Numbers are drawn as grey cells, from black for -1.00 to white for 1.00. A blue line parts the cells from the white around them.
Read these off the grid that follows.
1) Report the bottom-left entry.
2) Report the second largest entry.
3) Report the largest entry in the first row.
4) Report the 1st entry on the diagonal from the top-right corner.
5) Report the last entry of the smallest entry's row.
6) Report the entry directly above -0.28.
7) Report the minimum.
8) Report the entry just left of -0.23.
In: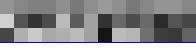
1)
-0.45
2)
0.58
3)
0.21
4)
0.05
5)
-0.23
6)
-0.06
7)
-0.84
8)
-0.56

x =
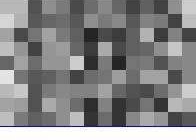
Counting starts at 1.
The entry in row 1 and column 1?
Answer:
0.44
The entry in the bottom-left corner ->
0.49
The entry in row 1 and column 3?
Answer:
-0.36
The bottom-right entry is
-0.31
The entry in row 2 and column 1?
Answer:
0.66
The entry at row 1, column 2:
0.44
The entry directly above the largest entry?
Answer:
-0.20
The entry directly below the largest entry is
0.44
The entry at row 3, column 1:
0.27
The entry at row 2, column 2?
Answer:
0.39
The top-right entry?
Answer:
0.60
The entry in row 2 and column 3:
-0.31
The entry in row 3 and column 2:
-0.42
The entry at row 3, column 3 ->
-0.09

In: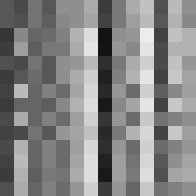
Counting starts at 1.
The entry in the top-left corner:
-0.32
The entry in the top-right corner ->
0.12
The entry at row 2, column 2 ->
-0.37
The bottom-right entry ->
0.12
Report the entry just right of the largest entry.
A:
-0.48
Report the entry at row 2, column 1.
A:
-0.32
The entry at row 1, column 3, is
-0.10
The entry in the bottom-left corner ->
-0.37
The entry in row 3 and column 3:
-0.21
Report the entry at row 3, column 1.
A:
-0.58
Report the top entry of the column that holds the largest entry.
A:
0.51
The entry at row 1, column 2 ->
-0.42
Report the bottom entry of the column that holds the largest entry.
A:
0.56
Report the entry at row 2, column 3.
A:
-0.10
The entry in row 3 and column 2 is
0.07
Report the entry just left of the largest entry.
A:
0.18

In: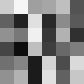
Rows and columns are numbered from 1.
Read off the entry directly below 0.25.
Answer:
0.76
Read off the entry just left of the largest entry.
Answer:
0.61
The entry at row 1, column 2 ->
0.93
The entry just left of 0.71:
-0.40
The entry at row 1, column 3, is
0.25
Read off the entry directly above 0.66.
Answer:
-0.51
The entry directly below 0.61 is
-0.24
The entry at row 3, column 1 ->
0.14
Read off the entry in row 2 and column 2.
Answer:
-0.73
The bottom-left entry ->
0.14
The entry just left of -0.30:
0.09

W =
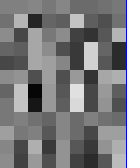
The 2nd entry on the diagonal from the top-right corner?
-0.38
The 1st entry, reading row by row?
0.00
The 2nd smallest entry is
-0.83
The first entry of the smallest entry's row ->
-0.21
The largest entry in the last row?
0.47
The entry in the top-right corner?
-0.06
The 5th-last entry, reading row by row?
0.15
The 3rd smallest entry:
-0.72
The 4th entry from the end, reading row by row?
-0.49
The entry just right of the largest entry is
-0.44
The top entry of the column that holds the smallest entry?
0.05
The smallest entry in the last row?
-0.66
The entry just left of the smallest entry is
0.53
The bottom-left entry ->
0.10
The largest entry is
0.76
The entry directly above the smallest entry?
-0.38
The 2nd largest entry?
0.70
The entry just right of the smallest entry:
0.20
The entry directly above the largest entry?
0.20
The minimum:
-0.95
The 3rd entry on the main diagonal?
0.31
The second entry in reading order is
0.00
